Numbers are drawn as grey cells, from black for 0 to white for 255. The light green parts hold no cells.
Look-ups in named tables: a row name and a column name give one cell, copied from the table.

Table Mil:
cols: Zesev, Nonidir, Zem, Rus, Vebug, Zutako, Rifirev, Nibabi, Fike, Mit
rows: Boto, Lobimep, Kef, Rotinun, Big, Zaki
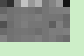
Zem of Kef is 119
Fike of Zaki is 114
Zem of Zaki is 118
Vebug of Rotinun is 118
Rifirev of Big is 117
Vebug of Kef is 121
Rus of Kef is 123
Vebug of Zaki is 121
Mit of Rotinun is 107
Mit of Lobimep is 127
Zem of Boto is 134
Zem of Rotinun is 119
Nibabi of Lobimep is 124
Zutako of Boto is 177

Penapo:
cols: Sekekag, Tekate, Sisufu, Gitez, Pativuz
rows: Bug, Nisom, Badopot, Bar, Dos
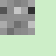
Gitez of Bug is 137
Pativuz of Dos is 151
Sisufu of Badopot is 143
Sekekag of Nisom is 84
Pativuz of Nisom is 49
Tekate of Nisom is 140
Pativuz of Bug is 163
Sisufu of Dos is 136
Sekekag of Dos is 147
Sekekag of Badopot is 140
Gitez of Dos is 139
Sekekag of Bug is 155
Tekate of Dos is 112
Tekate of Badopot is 142
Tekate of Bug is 142
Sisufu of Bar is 112
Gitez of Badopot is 142
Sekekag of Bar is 171
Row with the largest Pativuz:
Bar

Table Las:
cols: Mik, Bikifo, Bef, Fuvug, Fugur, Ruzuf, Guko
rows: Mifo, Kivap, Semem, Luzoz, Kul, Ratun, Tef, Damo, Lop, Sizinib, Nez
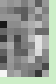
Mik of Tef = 142
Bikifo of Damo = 150
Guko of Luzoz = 145
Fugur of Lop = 187
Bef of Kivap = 100
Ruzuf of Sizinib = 124
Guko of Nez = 162
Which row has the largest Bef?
Nez

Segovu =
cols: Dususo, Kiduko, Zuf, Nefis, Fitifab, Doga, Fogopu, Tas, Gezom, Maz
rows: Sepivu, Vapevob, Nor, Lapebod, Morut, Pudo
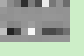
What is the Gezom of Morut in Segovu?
88
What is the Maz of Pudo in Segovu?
148
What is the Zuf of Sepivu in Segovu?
120
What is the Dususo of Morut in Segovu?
191
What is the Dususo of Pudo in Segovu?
147
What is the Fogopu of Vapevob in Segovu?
149
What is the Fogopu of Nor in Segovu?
150
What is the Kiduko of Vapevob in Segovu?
145
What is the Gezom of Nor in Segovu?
149
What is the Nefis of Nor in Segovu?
149
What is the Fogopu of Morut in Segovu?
75
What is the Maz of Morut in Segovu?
112
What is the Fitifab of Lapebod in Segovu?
157
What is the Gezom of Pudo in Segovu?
148
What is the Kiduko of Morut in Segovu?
35
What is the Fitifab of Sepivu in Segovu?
124
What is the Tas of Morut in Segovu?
73
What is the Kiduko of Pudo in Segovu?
147

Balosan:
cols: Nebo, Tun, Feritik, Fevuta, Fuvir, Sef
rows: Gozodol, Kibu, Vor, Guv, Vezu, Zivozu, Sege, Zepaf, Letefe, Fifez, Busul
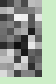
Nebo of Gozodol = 48
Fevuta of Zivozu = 32
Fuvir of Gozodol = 189
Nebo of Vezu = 111
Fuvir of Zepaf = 101
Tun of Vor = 92
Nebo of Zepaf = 167
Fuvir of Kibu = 127
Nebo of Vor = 59
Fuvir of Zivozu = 198
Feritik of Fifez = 205
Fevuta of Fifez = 187
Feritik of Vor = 242
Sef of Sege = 174
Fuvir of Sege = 231
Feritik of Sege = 15
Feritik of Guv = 88
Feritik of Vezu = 155

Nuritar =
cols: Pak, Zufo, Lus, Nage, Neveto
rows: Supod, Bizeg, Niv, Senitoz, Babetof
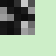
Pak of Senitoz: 22
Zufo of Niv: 129
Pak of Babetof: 24
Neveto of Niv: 27
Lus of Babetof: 26
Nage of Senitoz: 188
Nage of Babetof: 159
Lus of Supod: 47
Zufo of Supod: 14
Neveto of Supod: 79
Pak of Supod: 17
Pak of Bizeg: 141
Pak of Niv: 157
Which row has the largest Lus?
Supod

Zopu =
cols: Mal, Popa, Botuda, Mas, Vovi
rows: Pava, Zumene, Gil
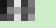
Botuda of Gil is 218
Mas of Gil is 77
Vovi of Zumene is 108
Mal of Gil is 66
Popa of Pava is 68
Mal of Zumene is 27
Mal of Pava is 19
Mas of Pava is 57
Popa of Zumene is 129
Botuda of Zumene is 168
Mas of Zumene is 88
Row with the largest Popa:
Zumene

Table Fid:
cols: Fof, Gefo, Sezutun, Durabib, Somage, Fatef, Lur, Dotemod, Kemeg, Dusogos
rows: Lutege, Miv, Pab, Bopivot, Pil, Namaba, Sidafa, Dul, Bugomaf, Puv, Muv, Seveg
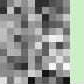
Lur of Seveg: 87
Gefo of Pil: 149
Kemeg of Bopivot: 101
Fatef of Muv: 185
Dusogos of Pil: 108
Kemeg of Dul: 178
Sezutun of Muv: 155
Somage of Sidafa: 142
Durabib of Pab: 110
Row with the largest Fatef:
Sidafa

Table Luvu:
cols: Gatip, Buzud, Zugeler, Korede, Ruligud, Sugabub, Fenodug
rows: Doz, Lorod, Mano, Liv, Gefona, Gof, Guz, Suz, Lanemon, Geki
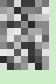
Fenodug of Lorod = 235
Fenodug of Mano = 200
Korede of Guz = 58
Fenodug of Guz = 170
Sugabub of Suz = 100
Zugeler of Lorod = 46
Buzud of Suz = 225
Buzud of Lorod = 177
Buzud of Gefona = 223
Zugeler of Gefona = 232
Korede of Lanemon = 139
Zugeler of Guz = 187
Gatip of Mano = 215
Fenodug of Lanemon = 156
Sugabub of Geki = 45
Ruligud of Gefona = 168
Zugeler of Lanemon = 203
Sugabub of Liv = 135
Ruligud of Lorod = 133

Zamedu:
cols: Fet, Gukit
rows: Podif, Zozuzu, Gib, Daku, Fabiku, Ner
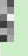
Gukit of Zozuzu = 142
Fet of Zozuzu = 182
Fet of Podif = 171
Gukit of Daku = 121
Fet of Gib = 112
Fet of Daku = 61
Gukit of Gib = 240
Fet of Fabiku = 172
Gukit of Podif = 84
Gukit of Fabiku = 146
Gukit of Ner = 167
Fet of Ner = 58
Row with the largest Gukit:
Gib

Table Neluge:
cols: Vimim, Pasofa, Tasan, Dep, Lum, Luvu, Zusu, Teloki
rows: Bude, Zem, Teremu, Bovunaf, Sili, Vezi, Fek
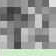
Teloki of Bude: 223
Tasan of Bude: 140
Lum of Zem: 194
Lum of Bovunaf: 142
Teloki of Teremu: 149
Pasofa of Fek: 147
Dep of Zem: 149
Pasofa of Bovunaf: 132
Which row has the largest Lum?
Zem

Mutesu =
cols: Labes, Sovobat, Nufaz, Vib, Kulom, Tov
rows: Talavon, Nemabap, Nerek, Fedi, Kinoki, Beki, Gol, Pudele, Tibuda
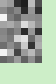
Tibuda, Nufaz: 155
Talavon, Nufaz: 47
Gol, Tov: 174
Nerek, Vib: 145
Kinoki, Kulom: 150
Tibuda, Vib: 97
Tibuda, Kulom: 142
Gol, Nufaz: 112
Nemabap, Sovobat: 111
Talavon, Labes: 169
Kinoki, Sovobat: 110
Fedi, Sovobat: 171

